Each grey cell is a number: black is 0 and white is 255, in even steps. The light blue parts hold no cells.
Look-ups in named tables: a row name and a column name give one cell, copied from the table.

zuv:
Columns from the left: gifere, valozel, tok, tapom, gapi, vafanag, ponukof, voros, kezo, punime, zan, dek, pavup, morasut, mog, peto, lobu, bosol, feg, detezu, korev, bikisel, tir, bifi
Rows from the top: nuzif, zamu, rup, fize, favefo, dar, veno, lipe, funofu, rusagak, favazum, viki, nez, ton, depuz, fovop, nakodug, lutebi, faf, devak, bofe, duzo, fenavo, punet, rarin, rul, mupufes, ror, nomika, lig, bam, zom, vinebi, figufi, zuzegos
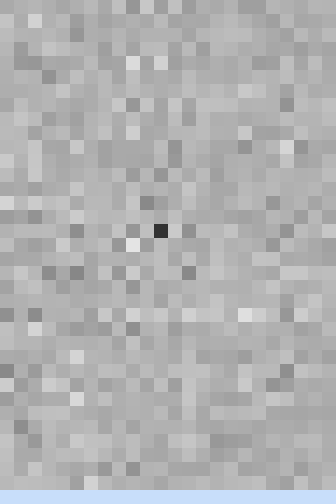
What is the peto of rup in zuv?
185
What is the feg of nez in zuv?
171
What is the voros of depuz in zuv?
184
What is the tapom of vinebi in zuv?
182
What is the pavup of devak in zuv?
187
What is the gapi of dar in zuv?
171
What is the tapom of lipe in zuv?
181
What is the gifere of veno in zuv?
174
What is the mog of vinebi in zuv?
175
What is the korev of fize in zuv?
169
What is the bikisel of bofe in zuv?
173
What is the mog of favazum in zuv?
179
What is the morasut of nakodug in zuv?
145
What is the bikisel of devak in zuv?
198
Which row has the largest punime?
lutebi

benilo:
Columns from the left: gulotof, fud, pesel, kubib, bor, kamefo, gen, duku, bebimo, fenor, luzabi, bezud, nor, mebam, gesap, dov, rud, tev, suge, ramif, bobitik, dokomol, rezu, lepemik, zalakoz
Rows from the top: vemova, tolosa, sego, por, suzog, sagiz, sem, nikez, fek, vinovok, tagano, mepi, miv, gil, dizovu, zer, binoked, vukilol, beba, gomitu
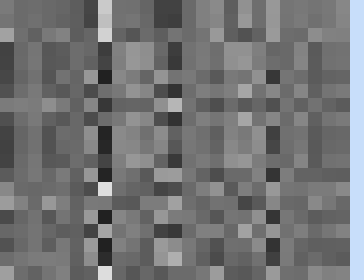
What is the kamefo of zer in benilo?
100
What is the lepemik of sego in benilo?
129
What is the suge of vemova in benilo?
110
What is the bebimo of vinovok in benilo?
138
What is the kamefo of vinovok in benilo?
104
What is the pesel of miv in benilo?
119
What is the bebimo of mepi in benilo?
127
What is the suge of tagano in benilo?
141
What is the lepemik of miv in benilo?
95
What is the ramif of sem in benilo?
135
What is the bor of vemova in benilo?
102
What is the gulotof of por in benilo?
66

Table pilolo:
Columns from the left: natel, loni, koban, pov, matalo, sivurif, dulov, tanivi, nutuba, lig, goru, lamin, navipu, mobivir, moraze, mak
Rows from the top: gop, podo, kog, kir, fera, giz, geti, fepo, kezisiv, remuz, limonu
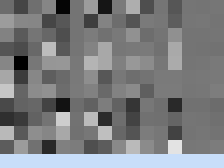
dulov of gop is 156
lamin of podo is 119
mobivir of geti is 118
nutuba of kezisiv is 110
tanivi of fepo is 125
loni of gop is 69
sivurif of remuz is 113
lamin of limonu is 121
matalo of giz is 106
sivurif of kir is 117
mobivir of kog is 116

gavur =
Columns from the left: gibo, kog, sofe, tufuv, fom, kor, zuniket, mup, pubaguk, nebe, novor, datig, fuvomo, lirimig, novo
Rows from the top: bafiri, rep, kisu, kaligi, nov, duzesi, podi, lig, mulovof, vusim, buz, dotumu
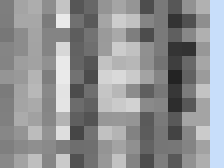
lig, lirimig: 87
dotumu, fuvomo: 88
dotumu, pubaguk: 194
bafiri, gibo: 126
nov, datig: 115
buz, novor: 99
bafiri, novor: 77
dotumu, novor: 76
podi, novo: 195
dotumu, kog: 163
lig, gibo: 127

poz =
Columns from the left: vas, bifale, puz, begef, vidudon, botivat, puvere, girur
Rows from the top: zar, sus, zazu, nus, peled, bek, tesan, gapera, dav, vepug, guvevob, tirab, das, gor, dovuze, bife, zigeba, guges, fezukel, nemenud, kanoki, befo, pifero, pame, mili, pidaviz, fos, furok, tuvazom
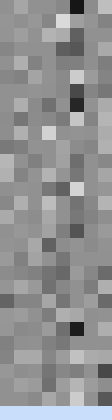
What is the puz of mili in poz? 145
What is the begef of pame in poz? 155
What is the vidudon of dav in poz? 123
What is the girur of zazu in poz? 145
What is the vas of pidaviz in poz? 132
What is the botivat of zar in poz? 22
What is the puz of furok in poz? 155
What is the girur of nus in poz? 169
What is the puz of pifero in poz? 145
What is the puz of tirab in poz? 128
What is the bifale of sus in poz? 144
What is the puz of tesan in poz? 147
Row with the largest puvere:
pidaviz

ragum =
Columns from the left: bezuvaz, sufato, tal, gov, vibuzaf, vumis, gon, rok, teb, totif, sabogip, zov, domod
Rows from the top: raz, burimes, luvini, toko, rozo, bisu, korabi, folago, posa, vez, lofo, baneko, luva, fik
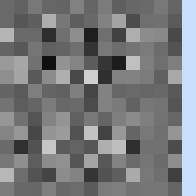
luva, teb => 94
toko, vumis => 112
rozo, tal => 113
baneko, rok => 87
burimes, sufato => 86
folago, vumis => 106
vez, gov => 148
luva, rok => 82
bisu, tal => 89
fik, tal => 103
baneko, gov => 140

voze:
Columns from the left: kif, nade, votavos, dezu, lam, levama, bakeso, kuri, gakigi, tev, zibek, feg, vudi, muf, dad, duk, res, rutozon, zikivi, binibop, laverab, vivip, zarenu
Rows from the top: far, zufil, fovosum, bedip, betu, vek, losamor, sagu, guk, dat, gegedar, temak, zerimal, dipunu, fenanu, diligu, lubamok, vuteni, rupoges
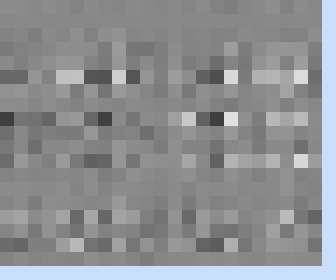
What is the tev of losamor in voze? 143
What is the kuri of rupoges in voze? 135
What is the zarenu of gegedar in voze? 136
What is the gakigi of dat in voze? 129
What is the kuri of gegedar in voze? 128
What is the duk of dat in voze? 131
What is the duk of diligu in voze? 140
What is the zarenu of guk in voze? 139
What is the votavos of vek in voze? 149
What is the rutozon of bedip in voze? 125
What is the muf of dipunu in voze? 132
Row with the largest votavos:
vek

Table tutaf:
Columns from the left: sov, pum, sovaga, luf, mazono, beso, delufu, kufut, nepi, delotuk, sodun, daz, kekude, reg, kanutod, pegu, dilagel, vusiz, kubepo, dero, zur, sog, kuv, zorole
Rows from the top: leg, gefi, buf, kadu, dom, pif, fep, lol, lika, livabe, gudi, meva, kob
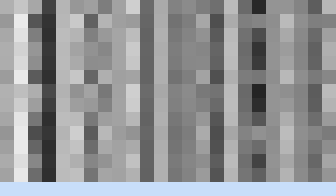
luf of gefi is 51
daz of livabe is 170
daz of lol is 173
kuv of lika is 109
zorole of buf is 160
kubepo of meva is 67
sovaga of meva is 135
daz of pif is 175
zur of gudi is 181
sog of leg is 132
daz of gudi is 174
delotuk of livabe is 147
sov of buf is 168

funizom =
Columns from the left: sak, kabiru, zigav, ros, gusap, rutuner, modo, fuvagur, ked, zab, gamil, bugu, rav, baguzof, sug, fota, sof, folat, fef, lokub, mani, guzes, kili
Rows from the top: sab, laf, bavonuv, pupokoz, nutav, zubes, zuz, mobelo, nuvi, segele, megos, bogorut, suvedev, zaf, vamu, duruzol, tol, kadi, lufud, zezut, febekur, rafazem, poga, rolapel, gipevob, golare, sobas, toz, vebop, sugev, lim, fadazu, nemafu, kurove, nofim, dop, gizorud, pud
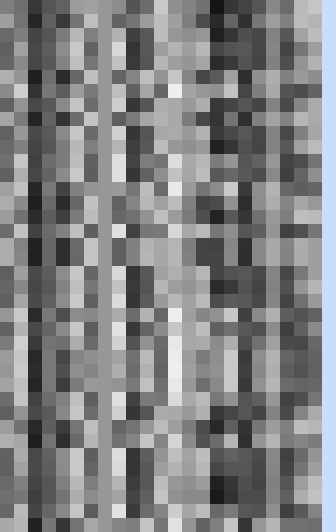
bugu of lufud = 166
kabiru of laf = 115
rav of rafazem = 184
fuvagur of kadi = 151
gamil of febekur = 85
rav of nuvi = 168
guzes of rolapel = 96
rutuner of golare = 133
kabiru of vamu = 138
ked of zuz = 190
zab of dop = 69
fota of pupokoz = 71
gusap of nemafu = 140
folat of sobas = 64
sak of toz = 163
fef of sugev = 68
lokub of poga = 176
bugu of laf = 188
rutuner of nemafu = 200
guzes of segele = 128

